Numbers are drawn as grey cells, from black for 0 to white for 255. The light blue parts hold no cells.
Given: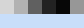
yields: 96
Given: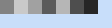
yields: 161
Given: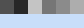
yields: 196
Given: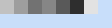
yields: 114
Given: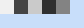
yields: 202
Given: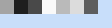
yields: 73
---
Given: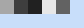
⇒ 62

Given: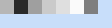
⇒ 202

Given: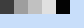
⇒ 158

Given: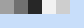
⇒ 112

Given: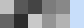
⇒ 45

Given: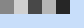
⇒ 208
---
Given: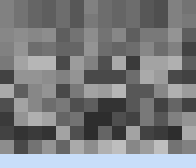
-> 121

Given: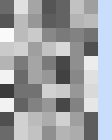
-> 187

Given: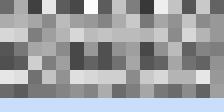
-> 152

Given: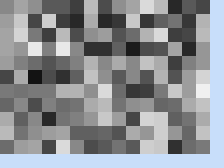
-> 179

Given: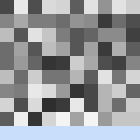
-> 78

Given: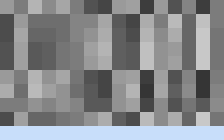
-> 124

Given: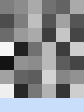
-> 85

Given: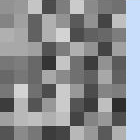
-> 191
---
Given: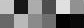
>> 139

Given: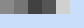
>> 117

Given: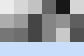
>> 69

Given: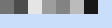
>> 157

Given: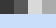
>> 55

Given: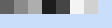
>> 29
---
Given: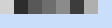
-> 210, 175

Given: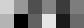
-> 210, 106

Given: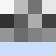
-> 247, 142

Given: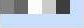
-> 131, 61

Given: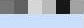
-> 117, 162

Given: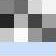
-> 130, 95

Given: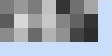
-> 124, 44

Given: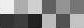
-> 237, 195

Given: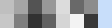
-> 191, 56

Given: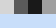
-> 213, 159
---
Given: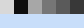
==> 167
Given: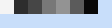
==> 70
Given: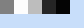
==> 189
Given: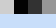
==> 50
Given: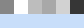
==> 189
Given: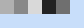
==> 217
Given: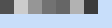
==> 150
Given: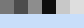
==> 141
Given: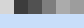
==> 81
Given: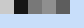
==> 120
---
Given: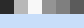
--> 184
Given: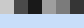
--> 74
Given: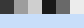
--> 157
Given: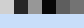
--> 38
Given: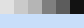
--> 202
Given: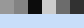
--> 131
